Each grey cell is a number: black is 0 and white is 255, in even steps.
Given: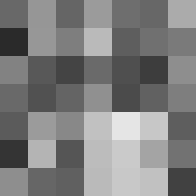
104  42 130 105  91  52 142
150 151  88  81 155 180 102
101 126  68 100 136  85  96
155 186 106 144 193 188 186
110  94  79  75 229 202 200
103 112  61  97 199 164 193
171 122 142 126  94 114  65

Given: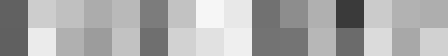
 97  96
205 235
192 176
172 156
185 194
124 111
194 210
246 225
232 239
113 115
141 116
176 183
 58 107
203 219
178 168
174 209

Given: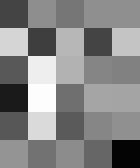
 68 213  88  26  87 148
142  62 238 253 218 114
118 183 178 111  90 140
143  68 133 165 134 102
143 196 129 164 144   4

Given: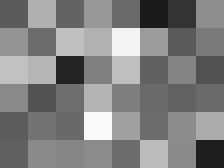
 91 147 193 137  92  97
175 108 181  83 115 138
 99 192  36 110 105 133
152 177 128 179 249 139
106 243 191 127 160 109
 27 155  97 107 108 187
 52  90 132  98 140 138
141 122  82 106 172  30

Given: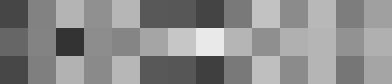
 70 102  71
130 131 127
180  51 178
144 141 138
182 133 183
 88 165  88
 87 198  86
 68 233  63
121 181 121
194 143 191
139 176 139
184 181 181
125 146 118
160 176 165

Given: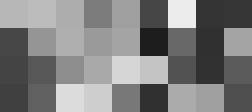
183  71  68  64
188 149  87  96
173 175 141 220
124 154 169 206
159 164 214 120
 70  29 195  48
236 104  82 171
 51  48  49 159
 54 164  91  78

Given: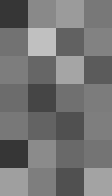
 54 114 125 108 120  54 159
137 192 102  69  99 139 126
155  97 165 112  80 105  80
120 130  91 124 126 116 163

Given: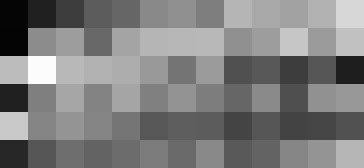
  5   4 188  32 201  39
 32 140 252 127 132  86
 60 157 184 166 148 110
 92 104 177 131 132  99
102 164 173 165 117 108
137 181 153 128  87 123
144 183 116 147  94 106
126 184 155 125  92 137
181 144  80 102  68  89
168 157  87 138  86  99
162 198  61  79  67 134
177 155  86 145  69 148
215 193  30 152  81 182
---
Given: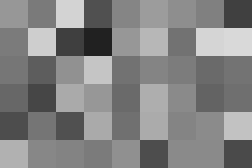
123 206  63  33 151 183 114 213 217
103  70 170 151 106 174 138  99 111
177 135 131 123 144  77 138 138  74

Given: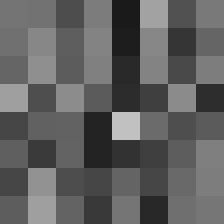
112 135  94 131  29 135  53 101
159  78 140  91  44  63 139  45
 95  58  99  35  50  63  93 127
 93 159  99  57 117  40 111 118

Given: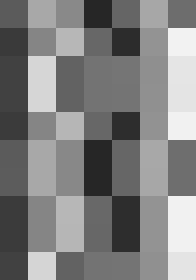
 58 133 183 103  44 147 242
 65 214  98 115 116 144 228
 91 168 136  38 102 168 110
 59 133 183 104  45 147 241
 65 213  98 115 116 144 228

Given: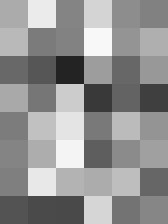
185 123 130 248 148 175
169 118 204  57  99  63
132 173 244  94 139 160
 83  74  73 214 115 134

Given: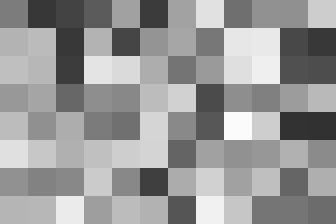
179 187  56 179  69 148 166 119 231 233  72  56
152 165 103 142 136 188 209  75 142 128 156 185
224 199 176 192 206 212 100 161 145 151 177 139
181 183 235 158 188 178  85 241 198 117 117 108

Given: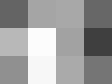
184 252 162  63

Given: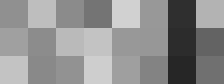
160 140 186 195 152 151  44  99

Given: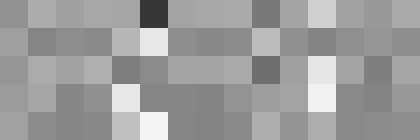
159 133 141 137 182 231 142 136 139 187 144 132 143 150 141
155 166 134 144 231 134 134 132 147 158 163 241 137 131 152
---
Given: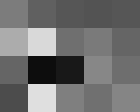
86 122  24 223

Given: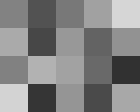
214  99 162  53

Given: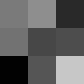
41 71  2

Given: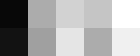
255 172

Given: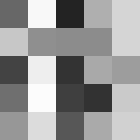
213 140  51 252 151

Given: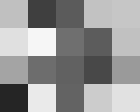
198  92  97 234

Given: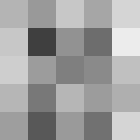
213 109 127 120 158

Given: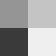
196  58

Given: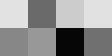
225   6
